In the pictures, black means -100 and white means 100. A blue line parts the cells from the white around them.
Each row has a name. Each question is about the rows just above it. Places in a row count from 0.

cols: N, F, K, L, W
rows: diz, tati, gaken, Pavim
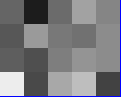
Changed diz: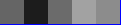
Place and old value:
4, 4
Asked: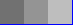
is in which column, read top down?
L
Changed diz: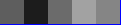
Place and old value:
0, -21
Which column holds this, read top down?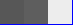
N
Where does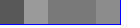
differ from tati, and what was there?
3, -11
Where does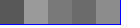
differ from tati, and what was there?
3, -11
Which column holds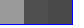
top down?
F

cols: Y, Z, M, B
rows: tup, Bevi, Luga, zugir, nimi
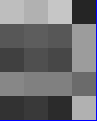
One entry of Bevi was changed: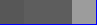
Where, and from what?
2, -32
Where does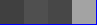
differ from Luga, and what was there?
3, 22
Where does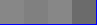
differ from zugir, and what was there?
2, 0
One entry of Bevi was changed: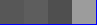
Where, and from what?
2, -32
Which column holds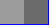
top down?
B

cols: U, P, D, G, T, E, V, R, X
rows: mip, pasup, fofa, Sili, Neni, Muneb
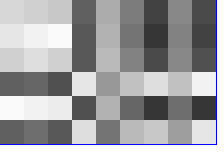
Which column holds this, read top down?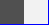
X
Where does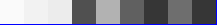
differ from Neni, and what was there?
5, -20
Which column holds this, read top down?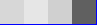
U
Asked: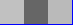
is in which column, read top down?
E
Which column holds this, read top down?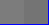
E
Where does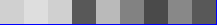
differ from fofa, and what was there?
8, -37
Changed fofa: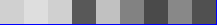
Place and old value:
4, 46

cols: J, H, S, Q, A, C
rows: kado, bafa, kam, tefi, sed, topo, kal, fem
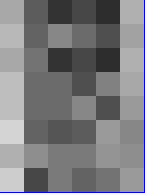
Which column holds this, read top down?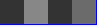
S
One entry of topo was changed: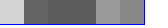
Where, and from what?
2, -33
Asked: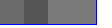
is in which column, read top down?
S

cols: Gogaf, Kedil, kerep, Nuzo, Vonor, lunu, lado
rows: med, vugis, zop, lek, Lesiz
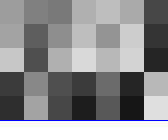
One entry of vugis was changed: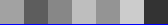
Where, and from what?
2, 11
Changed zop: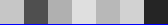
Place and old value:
3, 70

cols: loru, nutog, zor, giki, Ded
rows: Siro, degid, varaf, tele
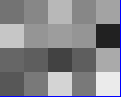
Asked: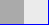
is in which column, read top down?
Ded
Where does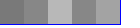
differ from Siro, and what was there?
0, -10
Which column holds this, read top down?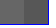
loru

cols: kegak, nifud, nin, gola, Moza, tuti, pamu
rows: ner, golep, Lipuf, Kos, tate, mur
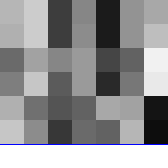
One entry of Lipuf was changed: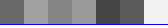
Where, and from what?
5, -23
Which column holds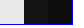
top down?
pamu
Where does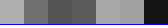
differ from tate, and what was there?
3, -23

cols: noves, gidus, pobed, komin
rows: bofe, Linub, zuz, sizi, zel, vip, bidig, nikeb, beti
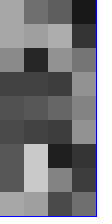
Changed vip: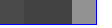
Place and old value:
2, -53
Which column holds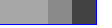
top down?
noves

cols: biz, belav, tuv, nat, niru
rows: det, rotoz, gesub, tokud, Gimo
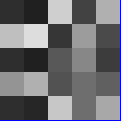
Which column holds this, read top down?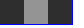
biz
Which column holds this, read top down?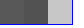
tuv
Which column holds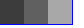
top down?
niru
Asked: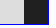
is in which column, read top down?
belav

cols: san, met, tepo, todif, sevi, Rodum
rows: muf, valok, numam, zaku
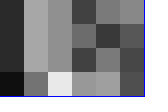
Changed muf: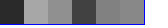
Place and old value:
4, -4
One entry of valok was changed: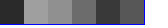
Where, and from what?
1, 31
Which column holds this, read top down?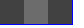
todif

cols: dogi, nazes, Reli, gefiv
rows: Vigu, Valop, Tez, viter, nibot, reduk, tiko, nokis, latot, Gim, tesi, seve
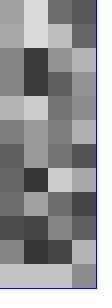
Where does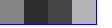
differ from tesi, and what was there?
1, -58
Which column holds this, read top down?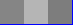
dogi
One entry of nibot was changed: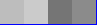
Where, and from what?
0, 42
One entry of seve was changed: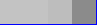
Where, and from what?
2, 53
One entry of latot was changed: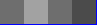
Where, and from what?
3, -47
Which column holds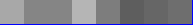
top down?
dogi
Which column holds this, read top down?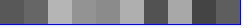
gefiv

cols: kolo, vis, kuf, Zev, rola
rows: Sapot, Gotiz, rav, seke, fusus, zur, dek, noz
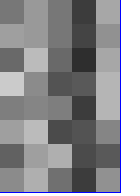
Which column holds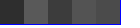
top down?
Zev
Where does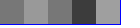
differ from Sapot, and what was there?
4, 31
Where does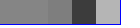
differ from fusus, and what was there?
0, -1
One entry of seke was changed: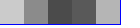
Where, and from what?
2, -35

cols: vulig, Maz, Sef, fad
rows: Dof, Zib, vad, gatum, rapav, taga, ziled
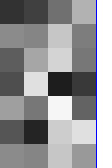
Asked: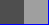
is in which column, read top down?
vulig
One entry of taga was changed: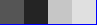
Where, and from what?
2, 61
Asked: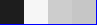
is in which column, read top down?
Sef
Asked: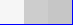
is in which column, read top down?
Sef
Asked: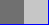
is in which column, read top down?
Sef

